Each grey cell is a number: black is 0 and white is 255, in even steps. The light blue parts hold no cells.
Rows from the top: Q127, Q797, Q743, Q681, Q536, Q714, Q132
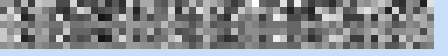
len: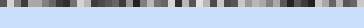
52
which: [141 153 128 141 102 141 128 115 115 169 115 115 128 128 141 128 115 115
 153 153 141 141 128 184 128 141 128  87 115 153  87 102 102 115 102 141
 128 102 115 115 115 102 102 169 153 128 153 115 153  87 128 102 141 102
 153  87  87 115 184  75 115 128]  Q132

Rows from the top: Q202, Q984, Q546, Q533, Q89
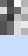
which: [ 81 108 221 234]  Q533
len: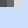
3
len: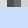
4
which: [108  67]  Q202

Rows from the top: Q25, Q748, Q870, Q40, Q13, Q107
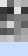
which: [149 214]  Q40
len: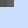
2
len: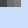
3

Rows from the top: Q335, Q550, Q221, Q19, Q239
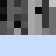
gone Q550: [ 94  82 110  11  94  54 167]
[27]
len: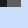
3
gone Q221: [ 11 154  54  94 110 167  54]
[69]

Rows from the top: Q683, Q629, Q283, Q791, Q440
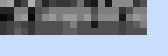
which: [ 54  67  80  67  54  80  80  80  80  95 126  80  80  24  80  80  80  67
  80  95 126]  Q791
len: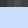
4
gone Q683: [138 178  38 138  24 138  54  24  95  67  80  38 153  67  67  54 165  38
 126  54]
[111]
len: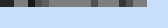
21
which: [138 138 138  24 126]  Q283

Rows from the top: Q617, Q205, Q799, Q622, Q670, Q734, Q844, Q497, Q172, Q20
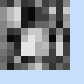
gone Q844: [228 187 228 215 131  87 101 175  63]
[36]
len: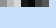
7
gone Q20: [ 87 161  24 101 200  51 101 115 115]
[75]
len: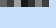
7
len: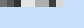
9
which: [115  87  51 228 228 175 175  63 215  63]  Q497
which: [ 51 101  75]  Q20

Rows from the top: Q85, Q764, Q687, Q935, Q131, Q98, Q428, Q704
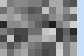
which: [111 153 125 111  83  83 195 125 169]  Q428
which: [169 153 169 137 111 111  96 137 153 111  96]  Q687
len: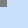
1
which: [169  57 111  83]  Q98
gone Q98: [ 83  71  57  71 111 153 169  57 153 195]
[183]

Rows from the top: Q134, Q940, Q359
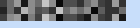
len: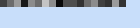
18
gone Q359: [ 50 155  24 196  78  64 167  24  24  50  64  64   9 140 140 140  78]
[124]
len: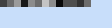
13
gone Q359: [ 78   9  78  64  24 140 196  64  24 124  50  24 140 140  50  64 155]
[167]
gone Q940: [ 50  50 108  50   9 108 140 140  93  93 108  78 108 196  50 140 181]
[36]

